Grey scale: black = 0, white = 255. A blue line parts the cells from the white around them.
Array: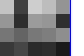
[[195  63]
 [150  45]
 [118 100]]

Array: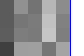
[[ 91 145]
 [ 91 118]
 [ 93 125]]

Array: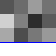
[[ 85 108]
 [208 128]
 [168  77]]

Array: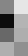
[[134 230]
 [ 12 180]
 [104 174]]

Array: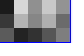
[[ 27 215]
 [ 56 180]
 [ 91  35]]

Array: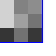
[[210 130]
 [210 160]
 [ 53 114]]

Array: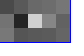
[[ 74  89]
 [115  36]
 [120  85]]
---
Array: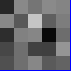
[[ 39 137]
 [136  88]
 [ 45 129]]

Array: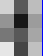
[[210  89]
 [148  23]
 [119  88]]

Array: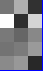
[[117 175]
 [254  46]
 [121 102]]

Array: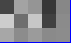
[[ 69 163]
 [205 110]
 [167 140]]

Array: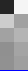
[[ 37 245]
 [205 161]
 [162 180]]

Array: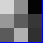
[[213 141]
 [152  93]
 [ 90 177]]
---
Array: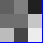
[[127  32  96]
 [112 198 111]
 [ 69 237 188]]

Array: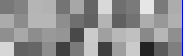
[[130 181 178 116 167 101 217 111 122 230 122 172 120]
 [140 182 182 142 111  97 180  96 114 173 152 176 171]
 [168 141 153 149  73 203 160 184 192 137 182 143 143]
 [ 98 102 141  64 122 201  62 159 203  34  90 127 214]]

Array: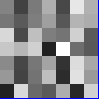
[[ 66 122 175  72 231 177 131]
 [ 90 126 159  87 180 172 118]
 [ 73 191 126 116 208  90 216]
 [182 208  33 254 109  88 199]
 [ 71 119 164  51 220 168 138]
 [ 67 115 190  44 225 154 152]
 [217 105  90 174  39 209  33]]

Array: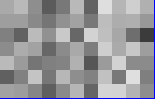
[[185 142  91 120 185  98 222 181 207 176 169]
 [158 137 117 145 162 120 189 173 175 152 158]
 [ 97 187 145 201 103 211 191 167 110  59 128]
 [172 162 103 139 169 125 206 170 199 158 140]
 [155 117 128 131 177  86 155 210 139 139 186]
 [129 196 119 183 142 130 193 120 223 127  96]
 [157 134  95 138 181 101 212 211 179 141 162]]

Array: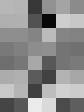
[[180  55 145 164 139 183]
 [176  82   8 206 199 175]
 [142 132 187 133 130 142]
 [128 141 144 116 112 121]
 [119 168  88 116 122 110]
 [176  91  65 179 167 172]
 [180  63 189 209 204 200]
 [ 87 235 218  75  94  69]]

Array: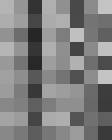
[[149  51 175 144  73 139 195 180]
 [158  70 171 175  74 116 111 173]
 [109  38 158 125 192 118  96 146]
 [148  53 175 143  68 138 192 181]
 [116  40 158 141 177 110  75 153]
 [142  88 137 116  80 141 195 160]
 [124  56 164 157 149 106  61 156]
 [128  95 125 143 143 104  59 135]
 [155  69 170 174  84 113  95 164]
 [121  93 119 135 155 105  58 136]]
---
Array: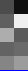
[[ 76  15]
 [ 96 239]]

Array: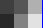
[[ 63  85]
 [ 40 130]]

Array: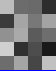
[[189 108]
 [ 59 165]]

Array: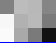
[[129 188]
 [247 177]]

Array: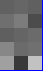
[[ 97 102]
 [111 124]]

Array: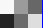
[[248 155]
 [ 35 107]]
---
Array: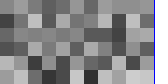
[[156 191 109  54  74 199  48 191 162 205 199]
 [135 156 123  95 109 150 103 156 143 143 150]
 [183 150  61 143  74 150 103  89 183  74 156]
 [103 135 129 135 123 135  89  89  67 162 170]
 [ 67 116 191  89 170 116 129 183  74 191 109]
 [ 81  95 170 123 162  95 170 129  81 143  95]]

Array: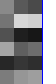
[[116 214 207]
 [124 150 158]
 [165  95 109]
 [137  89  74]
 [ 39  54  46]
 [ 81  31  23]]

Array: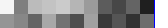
[[149 135 100 168 114  78 161  57  85  50 108]
 [245 127 187 195 203 181 155  92  71 100  31]]

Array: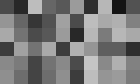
[[ 60 161 115 169  60 176 149  94  94  46]
 [137 123  68 115 137  75 197 137 176 129]
 [169 115  75  88 155  40 183 123 183 169]
 [143 109  68 109 143  60 189 149 155 123]
 [149 102  54  82 161  75 189 169 176 129]
 [ 75  40 189 102  88 155  46 183  20  82]]

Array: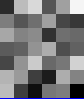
[[ 43 188 217  85 160 245]
 [180 154  62  28 173 131]
 [ 70 147 203 105 119 210]
 [167 131 139  49 111 105]
 [ 91  97 147 173  78  97]
 [125  85 111 160  70  55]
 [188  62  14 119 125   0]]

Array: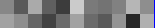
[[162 142 101  66 107 162 107  89 148  39 176]
 [135  89 170  95  60 203 122 115 129 182 142]]

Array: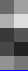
[[175 221]
 [105 160]
 [146 119]
 [ 57  85]
 [ 71  35]]

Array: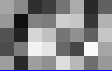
[[165 137  47  63 117 171  41  97]
 [ 76 124 242 229 104  70 249 165]
 [158  41 158 144 221 184 111 152]
 [ 83  35 214 192 117 144  97 198]
 [152  16 130 124 206 198  55 178]]

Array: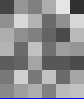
[[143 215 179 107 143 215]
 [121 208 121 193 107 165]
 [136 157 173 128 186 193]
 [ 69 149 128 173 229  48]
 [173 143 128 100  75 186]
 [179 107 193 113 157 149]
 [ 93 100 165  87  87  75]]
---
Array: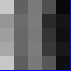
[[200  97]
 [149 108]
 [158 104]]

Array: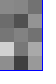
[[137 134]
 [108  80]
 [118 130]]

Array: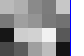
[[186 175]
 [121 159]
 [ 22 206]]

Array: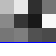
[[189 232]
 [137  54]
 [118 126]]

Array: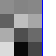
[[141 132]
 [ 96 191]
 [172  78]]

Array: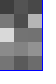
[[ 62  83]
 [120  77]
 [217 115]]

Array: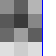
[[142  95]
 [ 88  58]
 [105 158]]
